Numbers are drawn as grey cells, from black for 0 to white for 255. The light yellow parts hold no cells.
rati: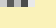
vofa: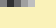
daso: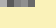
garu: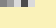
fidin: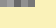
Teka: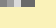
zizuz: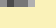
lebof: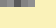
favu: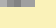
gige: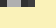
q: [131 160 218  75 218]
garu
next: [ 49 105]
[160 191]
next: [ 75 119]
[119 176]
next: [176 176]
[49 62]

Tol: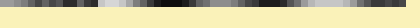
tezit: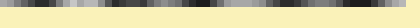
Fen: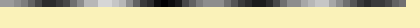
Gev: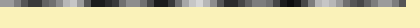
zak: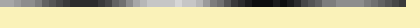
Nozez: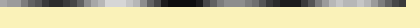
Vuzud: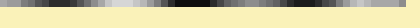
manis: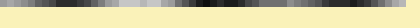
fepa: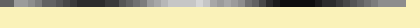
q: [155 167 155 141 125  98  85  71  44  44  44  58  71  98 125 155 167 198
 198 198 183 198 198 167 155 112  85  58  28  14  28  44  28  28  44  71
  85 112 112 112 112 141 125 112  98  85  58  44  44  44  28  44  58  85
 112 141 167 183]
manis
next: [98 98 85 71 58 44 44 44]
[44 58]
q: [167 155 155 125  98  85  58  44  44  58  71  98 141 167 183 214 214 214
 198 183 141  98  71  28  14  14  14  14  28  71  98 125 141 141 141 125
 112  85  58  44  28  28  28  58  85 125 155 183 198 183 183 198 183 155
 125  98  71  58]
Nozez
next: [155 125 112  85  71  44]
[44 44]

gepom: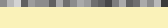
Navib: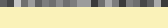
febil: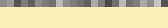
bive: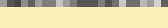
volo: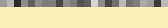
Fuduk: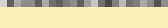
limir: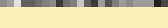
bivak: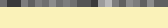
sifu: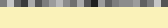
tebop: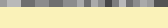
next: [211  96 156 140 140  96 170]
[111 140]
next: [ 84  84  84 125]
[ 84 111]
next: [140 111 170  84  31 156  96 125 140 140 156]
[ 96 125]
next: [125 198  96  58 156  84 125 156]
[140 156]
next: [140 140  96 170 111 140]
[170 156]

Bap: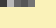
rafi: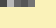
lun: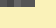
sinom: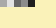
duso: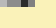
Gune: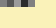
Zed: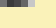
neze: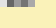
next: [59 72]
[102 199]
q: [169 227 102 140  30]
sinom

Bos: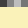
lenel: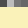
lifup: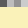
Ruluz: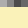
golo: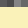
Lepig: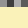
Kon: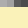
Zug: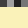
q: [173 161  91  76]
Kon
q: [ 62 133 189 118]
Bos
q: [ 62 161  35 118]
Zug

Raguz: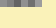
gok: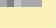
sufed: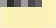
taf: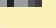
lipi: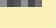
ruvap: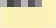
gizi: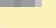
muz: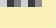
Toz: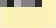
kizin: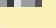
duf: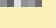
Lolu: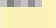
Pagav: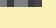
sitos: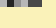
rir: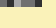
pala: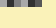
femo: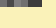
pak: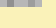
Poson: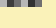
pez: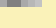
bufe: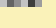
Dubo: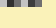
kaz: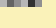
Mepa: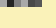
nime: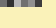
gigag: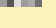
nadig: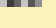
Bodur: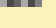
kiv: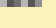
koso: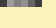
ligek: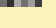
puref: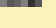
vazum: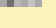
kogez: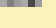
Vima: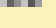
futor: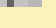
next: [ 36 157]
[157  87]
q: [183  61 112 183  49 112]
Poson

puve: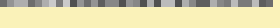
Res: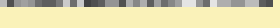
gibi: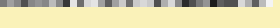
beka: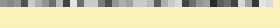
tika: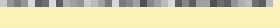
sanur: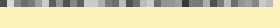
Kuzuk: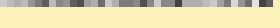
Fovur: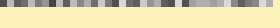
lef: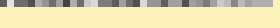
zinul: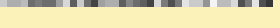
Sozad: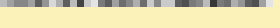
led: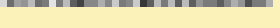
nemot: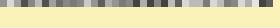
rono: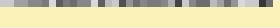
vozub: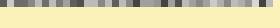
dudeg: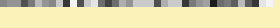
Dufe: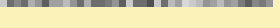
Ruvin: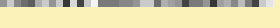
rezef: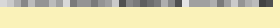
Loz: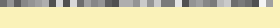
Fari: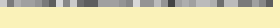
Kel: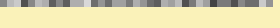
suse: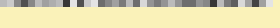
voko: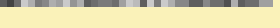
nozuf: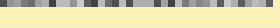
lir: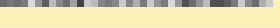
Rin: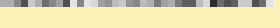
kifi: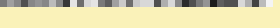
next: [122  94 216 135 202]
[109  94]
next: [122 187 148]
[135 202]
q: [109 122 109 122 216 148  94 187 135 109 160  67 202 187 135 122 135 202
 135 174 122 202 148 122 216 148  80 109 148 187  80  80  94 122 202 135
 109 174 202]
lir
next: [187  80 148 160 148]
[109  94]
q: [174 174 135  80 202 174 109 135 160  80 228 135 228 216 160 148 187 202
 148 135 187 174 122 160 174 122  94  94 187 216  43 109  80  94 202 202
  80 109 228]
Rin

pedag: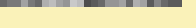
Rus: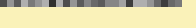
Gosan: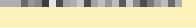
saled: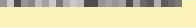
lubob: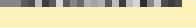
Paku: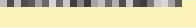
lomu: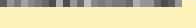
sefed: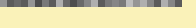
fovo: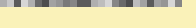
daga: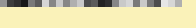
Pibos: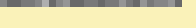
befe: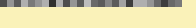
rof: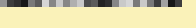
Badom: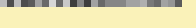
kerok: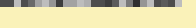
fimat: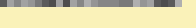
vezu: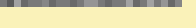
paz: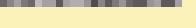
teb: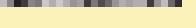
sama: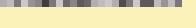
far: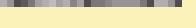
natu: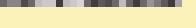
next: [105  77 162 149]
[121 134]
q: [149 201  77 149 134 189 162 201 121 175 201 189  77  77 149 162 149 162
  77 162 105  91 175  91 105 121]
saled
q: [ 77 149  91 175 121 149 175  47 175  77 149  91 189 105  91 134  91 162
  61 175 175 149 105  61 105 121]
befe
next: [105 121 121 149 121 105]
[149 121]
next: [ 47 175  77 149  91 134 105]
[ 91 134]
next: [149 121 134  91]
[ 91 175]

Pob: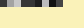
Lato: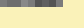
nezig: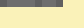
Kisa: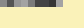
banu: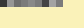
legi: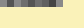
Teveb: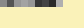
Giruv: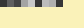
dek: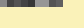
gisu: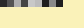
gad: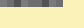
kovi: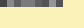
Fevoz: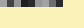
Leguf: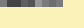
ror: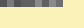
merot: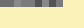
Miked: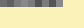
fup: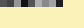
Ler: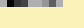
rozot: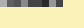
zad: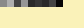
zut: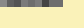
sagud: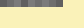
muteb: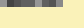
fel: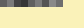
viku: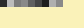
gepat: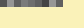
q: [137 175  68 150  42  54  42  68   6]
zad
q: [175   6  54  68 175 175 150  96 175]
Ler
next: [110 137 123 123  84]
[137  84]
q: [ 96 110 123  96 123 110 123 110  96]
sagud
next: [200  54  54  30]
[188  18]
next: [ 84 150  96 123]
[110  96]

